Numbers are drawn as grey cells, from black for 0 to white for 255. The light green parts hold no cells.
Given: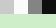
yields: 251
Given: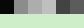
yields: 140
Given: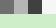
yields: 181
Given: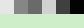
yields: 134
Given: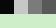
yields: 199
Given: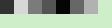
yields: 215
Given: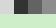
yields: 51
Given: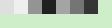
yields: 239
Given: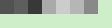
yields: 94
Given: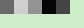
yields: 207
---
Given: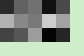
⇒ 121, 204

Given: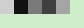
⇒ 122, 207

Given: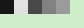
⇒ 72, 225

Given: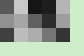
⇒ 96, 200

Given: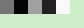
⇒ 160, 249

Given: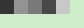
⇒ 121, 200

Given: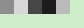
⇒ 71, 215

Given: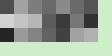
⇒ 92, 211

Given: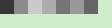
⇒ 172, 202
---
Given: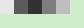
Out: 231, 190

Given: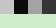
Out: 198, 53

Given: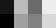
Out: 21, 216

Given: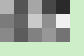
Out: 180, 115

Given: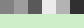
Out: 130, 48

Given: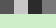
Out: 85, 120
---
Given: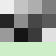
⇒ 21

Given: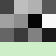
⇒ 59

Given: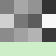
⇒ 161

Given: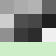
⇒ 58

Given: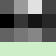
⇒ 119

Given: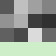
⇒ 73
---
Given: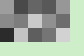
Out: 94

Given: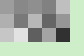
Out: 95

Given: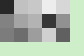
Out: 157

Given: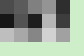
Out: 134

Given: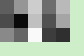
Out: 249

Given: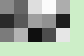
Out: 15

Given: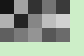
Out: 148

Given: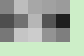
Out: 204

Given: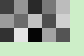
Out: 5

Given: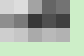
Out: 170
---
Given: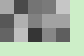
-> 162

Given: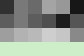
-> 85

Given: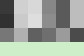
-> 189

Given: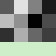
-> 76

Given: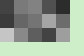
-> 108

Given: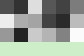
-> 188

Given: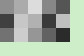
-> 191

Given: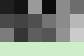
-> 183
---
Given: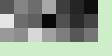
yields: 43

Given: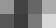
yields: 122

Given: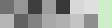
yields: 196

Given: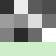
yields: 221

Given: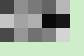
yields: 9

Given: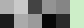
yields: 8

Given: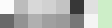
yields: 119

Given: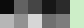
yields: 112

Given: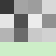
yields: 236
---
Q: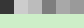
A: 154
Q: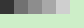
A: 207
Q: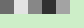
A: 163
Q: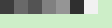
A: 241
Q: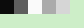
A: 214
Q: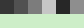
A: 142
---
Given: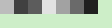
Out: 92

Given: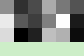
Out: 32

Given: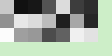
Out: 152

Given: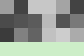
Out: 99

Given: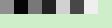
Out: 120

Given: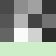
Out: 210
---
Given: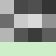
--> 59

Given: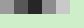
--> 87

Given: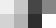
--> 70

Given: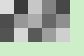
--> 71

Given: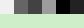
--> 34

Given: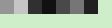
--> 32

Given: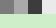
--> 123
